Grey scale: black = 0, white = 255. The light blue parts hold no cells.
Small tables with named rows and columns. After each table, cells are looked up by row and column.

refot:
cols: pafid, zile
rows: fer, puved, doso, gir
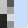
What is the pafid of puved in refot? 192
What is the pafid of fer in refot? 197
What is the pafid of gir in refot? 36
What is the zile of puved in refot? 161
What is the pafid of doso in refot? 40
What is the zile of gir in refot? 144
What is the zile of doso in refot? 217
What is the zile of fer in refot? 88
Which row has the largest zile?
doso

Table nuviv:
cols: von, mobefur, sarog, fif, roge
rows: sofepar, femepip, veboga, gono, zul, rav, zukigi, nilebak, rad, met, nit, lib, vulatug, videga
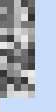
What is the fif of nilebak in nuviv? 112
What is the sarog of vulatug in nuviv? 84
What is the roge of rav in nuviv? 155
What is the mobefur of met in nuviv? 138
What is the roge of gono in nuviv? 119
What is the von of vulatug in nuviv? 86
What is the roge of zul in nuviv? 169
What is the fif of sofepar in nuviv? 72
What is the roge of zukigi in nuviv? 94
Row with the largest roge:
nit

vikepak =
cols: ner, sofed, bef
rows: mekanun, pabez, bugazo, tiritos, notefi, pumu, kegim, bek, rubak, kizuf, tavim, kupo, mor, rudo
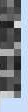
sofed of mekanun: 127
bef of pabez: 68
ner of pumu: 52
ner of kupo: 56
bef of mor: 43
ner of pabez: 64
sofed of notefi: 84
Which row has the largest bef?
tiritos

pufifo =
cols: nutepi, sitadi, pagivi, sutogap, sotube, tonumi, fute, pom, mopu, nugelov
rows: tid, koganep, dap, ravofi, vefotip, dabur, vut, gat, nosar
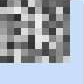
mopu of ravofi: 91
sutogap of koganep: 191
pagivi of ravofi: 141
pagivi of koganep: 235
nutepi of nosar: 77
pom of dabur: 135
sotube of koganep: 64
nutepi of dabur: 186
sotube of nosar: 95
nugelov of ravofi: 130
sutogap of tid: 62
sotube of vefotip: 164
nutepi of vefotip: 161
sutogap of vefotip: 221
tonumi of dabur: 232
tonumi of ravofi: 235
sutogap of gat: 150
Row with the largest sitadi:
koganep

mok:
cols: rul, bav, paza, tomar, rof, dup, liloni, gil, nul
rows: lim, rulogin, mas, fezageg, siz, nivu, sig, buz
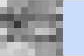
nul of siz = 105
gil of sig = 159
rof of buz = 206
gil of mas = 111
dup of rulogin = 141
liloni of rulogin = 150
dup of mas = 121
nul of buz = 126
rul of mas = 83
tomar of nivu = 119
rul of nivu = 152
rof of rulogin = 137
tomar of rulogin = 114
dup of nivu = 102
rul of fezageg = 135
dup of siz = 197

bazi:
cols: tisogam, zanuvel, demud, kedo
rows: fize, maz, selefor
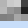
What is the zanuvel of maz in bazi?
151
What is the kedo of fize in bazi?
65
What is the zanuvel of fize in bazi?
202
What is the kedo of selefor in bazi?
152
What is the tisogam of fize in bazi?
180
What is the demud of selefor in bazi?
167
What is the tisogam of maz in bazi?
184
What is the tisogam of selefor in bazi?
127
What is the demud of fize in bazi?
208

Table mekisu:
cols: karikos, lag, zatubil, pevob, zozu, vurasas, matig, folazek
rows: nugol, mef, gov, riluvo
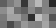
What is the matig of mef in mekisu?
131
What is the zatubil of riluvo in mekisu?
113
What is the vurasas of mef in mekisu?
107
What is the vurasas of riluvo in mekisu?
129
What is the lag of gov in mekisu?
161
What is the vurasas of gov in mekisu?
193
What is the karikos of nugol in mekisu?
95
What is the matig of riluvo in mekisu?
165
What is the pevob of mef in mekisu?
96
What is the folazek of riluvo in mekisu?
117
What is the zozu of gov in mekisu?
46
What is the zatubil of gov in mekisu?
161
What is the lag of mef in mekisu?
169
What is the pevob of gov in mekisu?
123
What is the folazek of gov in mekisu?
84
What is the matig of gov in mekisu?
156
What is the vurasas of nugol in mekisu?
185
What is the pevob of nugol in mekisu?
55
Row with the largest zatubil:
gov

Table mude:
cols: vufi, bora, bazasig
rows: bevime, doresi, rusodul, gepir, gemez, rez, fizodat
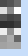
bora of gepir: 47
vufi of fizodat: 162
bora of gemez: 144
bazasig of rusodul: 77
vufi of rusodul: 84
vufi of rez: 152

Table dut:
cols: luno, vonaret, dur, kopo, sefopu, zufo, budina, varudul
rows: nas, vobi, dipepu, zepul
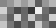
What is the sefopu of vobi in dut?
54
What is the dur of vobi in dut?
75
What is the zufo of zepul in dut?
203
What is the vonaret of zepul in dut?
119
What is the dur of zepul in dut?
76
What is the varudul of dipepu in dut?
209
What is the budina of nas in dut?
150
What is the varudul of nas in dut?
181
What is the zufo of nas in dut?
94
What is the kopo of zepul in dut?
119
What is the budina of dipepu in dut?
100

